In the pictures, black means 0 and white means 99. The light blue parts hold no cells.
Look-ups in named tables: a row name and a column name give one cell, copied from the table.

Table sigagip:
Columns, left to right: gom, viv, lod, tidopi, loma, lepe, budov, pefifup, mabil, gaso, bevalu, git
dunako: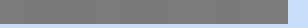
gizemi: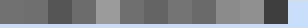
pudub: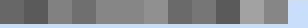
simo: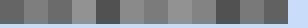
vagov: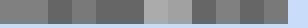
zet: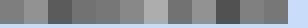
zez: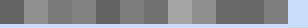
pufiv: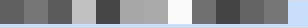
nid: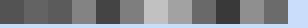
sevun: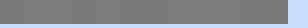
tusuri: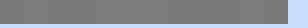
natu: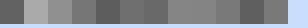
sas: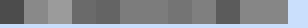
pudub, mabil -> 46
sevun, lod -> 48
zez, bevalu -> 40
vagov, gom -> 50
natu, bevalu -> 37
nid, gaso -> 22
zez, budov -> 44
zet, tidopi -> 44
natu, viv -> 66
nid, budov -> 75
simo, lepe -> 53
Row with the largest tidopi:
pufiv

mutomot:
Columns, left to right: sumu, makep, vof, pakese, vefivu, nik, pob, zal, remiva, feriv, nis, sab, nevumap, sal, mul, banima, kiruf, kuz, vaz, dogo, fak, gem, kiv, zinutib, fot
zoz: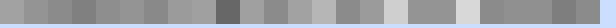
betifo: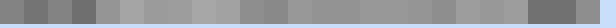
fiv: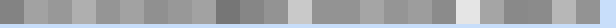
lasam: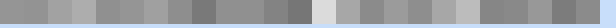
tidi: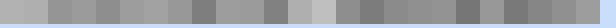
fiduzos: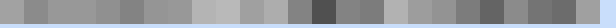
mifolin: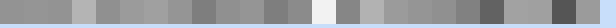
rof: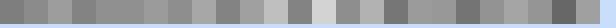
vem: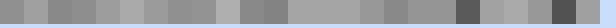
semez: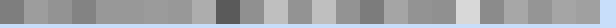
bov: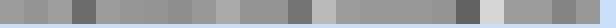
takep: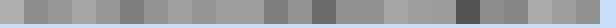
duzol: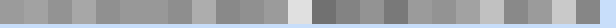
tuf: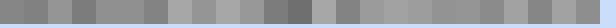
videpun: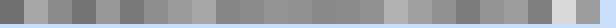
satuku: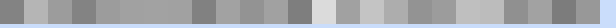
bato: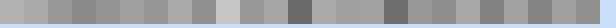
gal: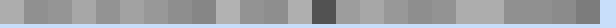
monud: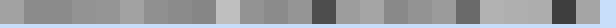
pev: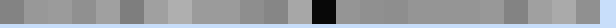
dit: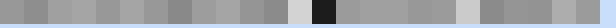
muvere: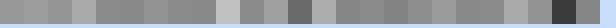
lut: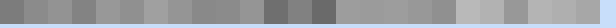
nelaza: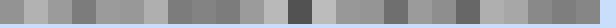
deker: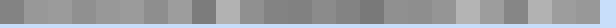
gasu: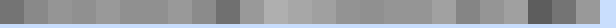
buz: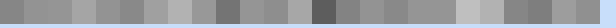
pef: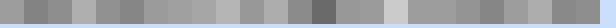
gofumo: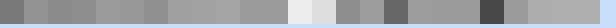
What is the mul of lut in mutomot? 61
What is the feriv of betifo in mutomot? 63
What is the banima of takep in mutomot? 56
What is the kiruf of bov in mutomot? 59
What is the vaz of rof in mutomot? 59
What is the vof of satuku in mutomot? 60
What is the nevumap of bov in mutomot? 45
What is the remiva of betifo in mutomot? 65
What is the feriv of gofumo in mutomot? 64
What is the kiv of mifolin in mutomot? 62
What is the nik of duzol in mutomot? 59
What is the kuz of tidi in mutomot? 56
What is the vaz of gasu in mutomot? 63

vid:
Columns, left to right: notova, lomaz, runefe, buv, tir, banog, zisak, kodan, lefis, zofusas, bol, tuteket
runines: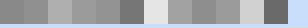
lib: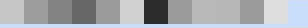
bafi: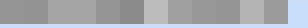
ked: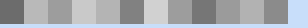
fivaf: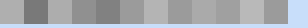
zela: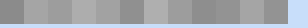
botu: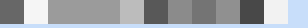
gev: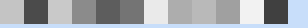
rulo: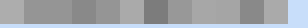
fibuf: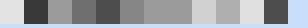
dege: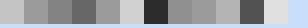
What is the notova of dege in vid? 76
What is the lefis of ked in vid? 46
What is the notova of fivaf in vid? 68
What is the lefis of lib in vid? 72
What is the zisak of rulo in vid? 48
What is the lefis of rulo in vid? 65
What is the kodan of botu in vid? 54
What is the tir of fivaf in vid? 50
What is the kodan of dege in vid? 56
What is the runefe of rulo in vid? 58
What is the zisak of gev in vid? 91
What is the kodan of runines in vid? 63
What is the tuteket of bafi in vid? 60
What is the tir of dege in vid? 60

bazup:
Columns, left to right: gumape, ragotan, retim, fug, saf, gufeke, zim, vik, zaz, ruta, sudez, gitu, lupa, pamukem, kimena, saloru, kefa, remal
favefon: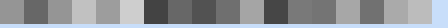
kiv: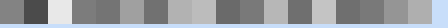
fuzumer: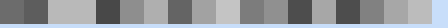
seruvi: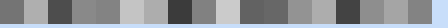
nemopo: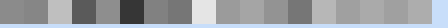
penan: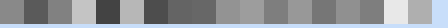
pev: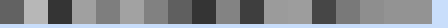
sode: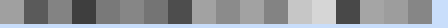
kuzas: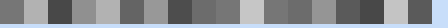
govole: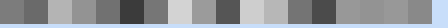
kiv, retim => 90
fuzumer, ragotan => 36
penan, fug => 76
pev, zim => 50
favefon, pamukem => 45
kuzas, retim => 28
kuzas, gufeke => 39
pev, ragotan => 71
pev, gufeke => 63
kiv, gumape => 51
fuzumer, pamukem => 65
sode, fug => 24
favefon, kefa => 66
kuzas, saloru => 28
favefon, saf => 61
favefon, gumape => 58
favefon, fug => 75
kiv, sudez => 47
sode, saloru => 64
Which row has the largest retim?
kiv

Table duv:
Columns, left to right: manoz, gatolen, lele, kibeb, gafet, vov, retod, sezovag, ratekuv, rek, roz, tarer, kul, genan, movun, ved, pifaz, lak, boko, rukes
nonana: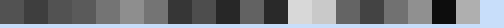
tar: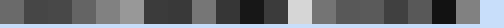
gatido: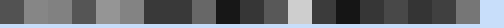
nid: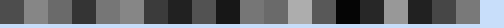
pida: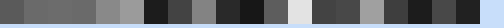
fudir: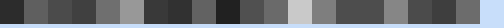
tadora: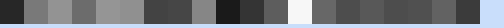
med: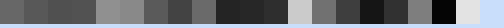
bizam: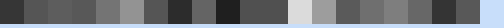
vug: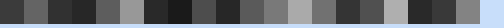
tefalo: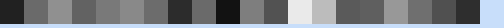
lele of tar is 28
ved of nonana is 26
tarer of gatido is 34
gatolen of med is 34
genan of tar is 45
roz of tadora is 20
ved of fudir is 30
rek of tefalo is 7
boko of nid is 27
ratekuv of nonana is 30
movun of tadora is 30
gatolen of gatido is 52
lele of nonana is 32
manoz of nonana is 32
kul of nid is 67

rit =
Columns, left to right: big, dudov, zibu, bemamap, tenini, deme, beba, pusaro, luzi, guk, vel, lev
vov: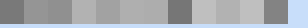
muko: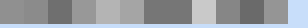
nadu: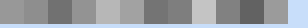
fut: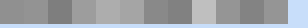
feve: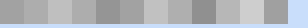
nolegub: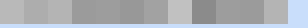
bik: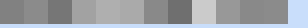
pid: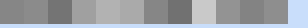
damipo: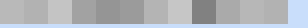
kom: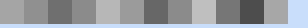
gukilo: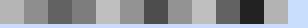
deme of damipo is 60
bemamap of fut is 61
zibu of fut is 49
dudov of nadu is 55
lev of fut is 58
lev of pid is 55
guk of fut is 58
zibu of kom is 43
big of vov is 47
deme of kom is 60
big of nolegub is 72
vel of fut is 51
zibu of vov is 56

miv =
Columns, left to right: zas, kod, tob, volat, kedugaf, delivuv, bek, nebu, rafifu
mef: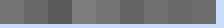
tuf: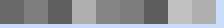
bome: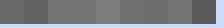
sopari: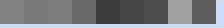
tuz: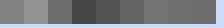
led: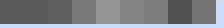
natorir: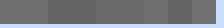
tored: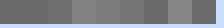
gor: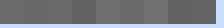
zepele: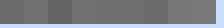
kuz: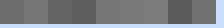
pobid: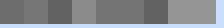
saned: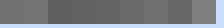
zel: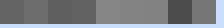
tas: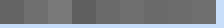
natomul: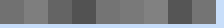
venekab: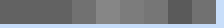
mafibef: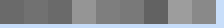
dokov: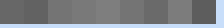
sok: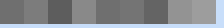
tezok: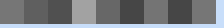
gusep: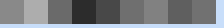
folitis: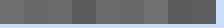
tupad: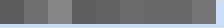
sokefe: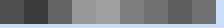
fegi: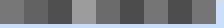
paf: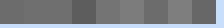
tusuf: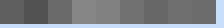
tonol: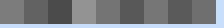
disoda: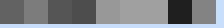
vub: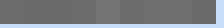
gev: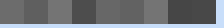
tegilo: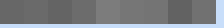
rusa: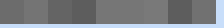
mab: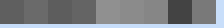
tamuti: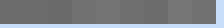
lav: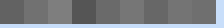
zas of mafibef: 41
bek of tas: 41
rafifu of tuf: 68
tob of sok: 36
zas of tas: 39
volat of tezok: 63
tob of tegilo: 39
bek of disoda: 62
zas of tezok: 46
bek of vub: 43
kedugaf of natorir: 41
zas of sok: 43
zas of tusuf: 37
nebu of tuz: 43
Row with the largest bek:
disoda

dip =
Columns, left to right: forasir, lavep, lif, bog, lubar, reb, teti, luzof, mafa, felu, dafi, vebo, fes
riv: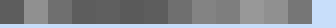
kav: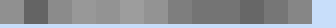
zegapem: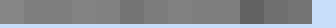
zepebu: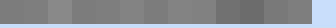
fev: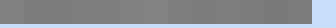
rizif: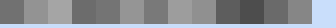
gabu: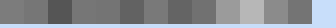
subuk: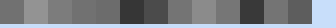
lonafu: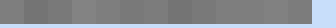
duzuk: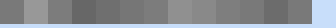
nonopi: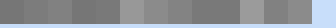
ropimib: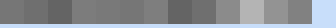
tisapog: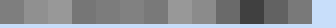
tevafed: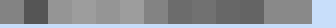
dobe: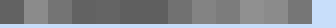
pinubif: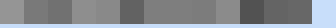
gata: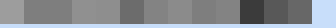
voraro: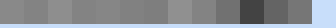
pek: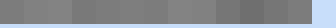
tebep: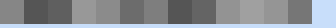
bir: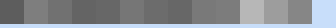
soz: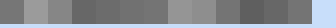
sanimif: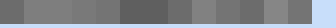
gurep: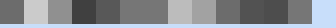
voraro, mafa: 51
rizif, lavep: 57
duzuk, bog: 40
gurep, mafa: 63
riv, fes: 46
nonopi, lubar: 47
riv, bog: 36
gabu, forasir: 48
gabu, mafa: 44
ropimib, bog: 48
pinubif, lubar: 53
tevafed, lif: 58
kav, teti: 57
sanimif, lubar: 45

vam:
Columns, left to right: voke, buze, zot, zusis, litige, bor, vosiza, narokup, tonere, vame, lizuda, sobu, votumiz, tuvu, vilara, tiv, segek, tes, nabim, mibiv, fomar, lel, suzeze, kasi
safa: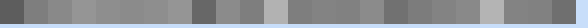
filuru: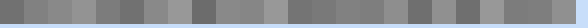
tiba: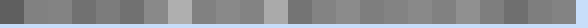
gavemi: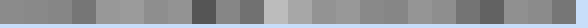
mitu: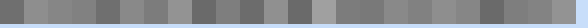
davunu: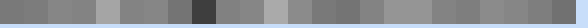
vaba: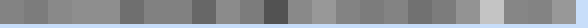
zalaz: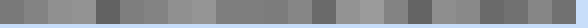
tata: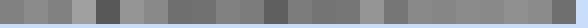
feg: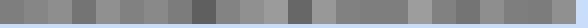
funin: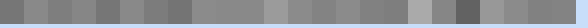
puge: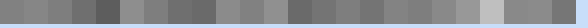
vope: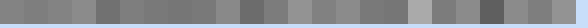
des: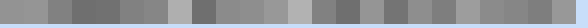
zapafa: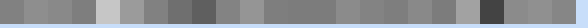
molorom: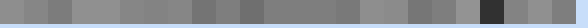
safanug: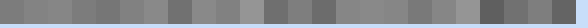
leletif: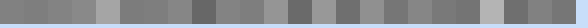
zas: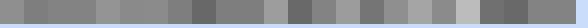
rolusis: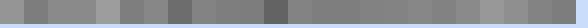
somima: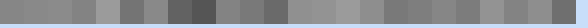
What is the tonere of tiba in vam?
50
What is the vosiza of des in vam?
52
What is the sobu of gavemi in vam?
73
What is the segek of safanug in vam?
52
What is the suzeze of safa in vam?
50
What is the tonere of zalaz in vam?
58
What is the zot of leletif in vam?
51
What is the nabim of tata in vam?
52
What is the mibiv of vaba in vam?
57
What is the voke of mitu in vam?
43
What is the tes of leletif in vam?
52
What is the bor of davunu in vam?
51
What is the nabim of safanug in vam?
52
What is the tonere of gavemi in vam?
33
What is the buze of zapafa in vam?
55
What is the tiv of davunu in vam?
51
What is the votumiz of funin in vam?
54

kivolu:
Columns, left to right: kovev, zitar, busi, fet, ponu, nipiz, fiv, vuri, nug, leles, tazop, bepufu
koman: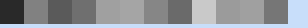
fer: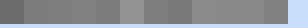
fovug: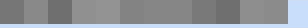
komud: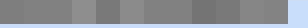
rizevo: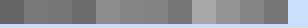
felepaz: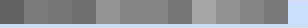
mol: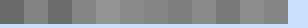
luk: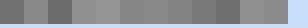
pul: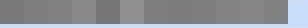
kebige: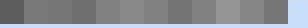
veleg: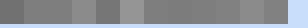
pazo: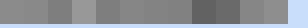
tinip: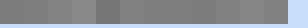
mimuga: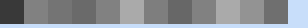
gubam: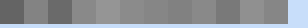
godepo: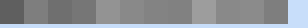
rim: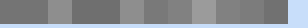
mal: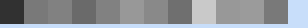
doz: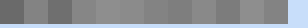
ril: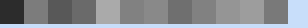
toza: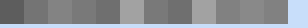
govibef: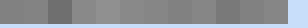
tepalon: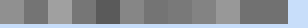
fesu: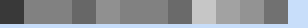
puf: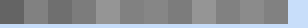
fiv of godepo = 51
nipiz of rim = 55
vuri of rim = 50
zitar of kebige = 47
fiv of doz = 51
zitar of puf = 50
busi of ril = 34
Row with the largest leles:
mimuga

